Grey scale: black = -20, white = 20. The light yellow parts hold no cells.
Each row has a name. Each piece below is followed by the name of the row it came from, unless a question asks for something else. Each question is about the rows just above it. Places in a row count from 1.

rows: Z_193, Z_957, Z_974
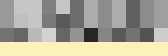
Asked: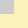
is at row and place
Z_974, 12
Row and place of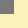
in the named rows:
Z_957, 4
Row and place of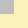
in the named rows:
Z_957, 2

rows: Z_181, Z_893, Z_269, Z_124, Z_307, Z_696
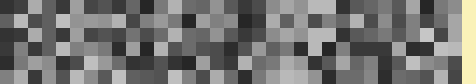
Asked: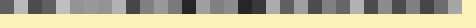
Z_893
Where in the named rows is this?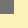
Z_269, 10
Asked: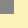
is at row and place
Z_696, 27
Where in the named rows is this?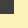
Z_181, 2

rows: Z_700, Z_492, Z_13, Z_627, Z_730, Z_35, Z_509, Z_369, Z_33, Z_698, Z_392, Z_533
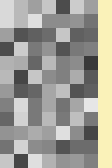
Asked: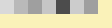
Z_700
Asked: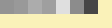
Z_698
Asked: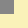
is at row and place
Z_392, 4

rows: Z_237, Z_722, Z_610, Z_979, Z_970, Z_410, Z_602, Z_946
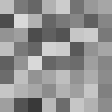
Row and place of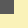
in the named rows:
Z_979, 6
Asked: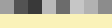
Z_946
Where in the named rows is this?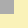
Z_410, 7
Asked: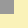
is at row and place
Z_237, 7
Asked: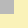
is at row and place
Z_946, 4

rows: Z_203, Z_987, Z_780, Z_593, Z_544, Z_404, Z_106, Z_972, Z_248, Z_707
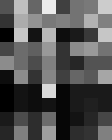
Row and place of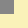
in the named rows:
Z_404, 4
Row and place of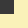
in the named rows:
Z_780, 7
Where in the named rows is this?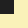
Z_972, 7

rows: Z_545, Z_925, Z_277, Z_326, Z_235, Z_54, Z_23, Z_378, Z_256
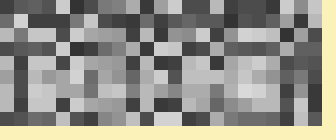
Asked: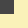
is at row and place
Z_235, 5
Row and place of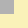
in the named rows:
Z_23, 17
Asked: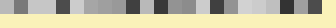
Z_277
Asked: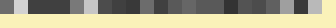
Z_925
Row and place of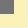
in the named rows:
Z_23, 7

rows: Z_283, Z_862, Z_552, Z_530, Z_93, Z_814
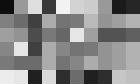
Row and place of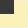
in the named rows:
Z_283, 4
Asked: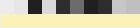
Z_814
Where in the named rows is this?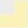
Z_814, 1
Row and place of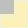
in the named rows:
Z_814, 10
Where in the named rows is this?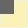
Z_552, 5
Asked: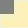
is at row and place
Z_862, 1
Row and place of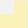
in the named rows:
Z_283, 5

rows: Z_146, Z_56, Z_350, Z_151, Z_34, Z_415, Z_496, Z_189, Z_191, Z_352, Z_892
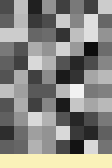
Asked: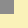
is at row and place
Z_415, 4
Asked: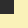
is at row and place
Z_352, 1
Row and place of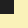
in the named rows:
Z_146, 3
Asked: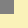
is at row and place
Z_496, 8
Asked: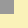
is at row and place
Z_151, 6
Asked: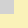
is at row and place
Z_151, 5

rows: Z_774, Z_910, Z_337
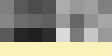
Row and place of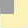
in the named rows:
Z_774, 7
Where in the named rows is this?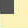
Z_774, 4
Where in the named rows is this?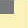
Z_337, 6
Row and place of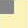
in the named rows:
Z_910, 1

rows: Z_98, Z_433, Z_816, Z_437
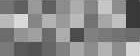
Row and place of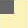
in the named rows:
Z_437, 4
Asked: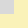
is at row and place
Z_433, 2
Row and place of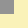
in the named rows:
Z_816, 2
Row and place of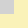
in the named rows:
Z_437, 10
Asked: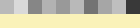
Z_433

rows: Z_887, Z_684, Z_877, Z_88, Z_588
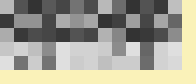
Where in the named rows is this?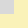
Z_588, 13
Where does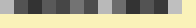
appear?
Z_887
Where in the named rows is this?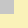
Z_88, 1
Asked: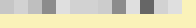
Z_88
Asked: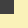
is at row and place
Z_684, 9

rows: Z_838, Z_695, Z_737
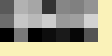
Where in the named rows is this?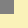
Z_838, 6
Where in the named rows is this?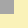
Z_838, 3
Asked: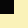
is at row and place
Z_737, 6
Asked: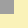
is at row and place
Z_695, 6
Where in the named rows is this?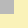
Z_695, 3

